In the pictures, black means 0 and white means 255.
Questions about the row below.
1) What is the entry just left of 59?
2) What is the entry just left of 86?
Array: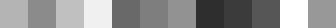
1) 46
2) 59

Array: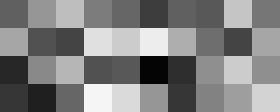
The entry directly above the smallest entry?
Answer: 237
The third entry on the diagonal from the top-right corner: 143
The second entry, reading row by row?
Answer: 150
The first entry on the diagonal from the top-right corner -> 118
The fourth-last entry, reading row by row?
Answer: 54
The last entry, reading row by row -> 211
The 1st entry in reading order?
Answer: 96
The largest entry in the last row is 245
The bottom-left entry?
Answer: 54
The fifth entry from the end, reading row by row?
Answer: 150

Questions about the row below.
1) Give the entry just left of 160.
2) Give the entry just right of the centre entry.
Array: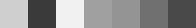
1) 241
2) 148

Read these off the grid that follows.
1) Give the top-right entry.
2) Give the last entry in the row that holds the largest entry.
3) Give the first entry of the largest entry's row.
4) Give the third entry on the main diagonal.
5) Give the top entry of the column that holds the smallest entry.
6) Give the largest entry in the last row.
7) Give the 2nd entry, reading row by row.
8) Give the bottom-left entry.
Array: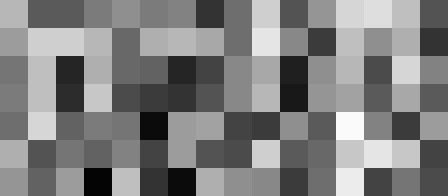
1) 83
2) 156
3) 110
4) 37
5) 123
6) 236
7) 90
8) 149

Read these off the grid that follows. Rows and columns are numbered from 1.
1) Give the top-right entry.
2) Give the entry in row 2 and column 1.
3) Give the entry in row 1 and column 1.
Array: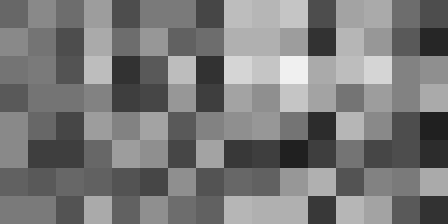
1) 77
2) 137
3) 103

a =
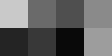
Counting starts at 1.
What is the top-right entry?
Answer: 138
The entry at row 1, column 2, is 106
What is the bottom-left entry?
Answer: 36

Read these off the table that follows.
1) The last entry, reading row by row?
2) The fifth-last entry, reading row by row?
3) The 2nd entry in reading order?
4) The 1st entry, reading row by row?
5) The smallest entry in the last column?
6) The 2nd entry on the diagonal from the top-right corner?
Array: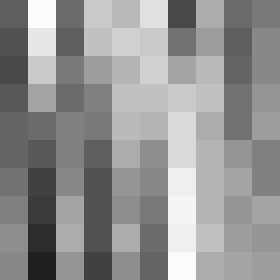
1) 157
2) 100
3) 251
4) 94
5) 121
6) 94

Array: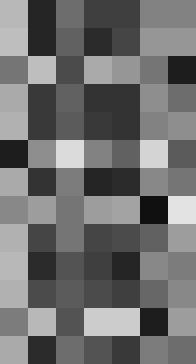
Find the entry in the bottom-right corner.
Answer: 109
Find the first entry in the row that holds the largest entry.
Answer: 136
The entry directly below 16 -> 97
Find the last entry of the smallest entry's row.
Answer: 227
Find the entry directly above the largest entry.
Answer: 117
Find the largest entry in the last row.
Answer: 170
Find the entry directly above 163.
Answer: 43
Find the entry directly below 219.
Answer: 124
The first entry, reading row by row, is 184
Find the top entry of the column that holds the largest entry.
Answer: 130
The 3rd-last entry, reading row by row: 57
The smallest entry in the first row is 37
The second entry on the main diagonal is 37
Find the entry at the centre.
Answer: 37
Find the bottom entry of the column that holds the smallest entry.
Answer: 124
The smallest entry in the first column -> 29
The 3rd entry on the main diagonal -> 75
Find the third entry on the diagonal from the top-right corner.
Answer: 150
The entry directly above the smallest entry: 136
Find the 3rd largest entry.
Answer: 212
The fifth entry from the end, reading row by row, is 109
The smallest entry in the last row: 43
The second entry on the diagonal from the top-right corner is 150
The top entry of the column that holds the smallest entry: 130
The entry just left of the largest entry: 16
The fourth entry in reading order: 63

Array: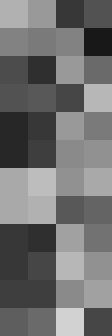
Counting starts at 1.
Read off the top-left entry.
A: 177
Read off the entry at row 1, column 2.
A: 153
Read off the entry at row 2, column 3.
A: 130
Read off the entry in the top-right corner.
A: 82
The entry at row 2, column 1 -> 130
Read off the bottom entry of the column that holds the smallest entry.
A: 70
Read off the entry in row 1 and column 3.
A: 55
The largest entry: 210
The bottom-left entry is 94
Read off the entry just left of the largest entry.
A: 106
